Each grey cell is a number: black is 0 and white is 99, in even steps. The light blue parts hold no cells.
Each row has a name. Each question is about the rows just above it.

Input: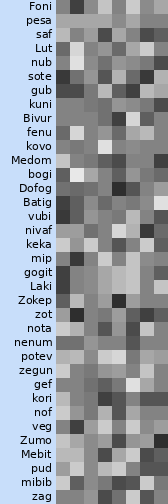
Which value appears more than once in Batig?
[54]
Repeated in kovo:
[51]
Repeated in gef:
[51]
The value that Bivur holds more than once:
[51]
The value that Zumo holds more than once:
[61]
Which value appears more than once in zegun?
[51]

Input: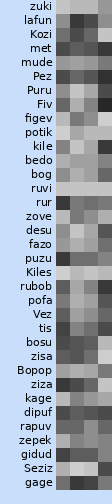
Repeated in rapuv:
[40]
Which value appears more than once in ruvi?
[76]
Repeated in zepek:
[51]

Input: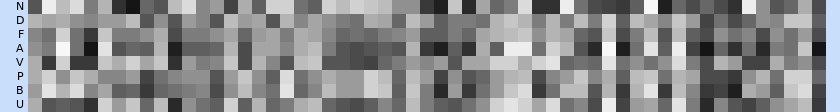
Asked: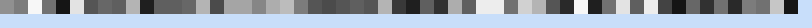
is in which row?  A
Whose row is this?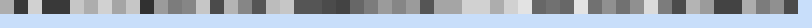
V
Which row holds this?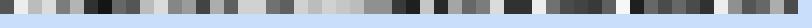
N
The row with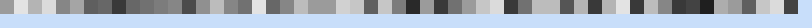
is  B

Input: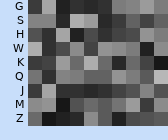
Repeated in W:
[54]
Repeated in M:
[54]

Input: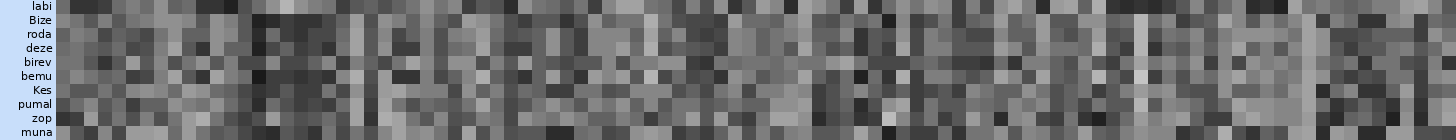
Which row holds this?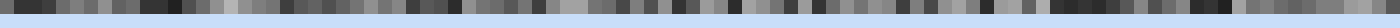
labi
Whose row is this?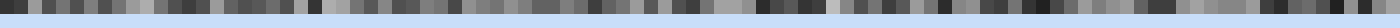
zop
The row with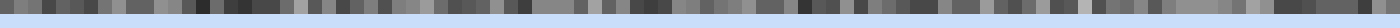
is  roda
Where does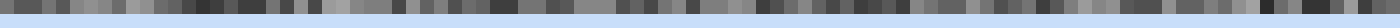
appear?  Kes

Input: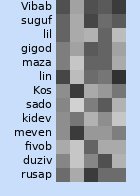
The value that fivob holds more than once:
[66]
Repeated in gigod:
[63]

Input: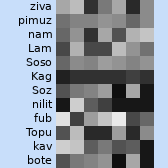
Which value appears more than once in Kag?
[19]
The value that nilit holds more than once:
[9]
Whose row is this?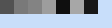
Soz
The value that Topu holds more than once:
[16]
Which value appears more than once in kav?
[36]
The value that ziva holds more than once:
[65]

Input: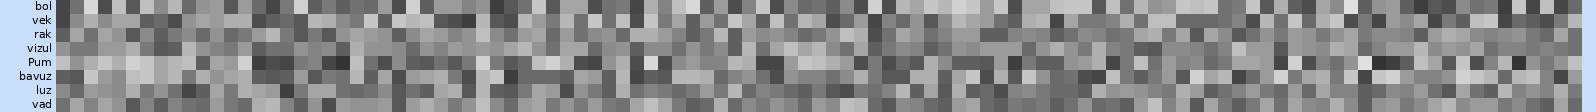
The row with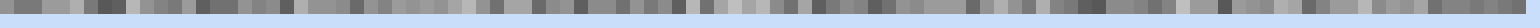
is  vizul
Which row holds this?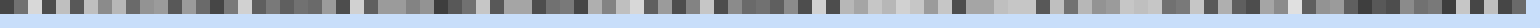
bol

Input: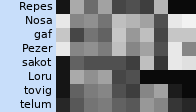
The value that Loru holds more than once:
[4]
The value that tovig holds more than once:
[52]
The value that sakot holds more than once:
[31]
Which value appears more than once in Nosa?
[90]

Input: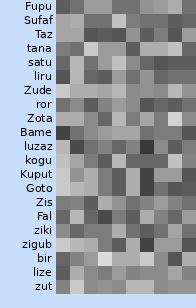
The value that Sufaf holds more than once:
[44]
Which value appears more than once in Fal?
[40]
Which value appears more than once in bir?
[67]
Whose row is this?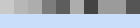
zigub
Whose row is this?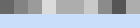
bir

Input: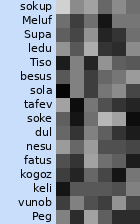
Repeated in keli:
[34]
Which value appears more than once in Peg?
[17]

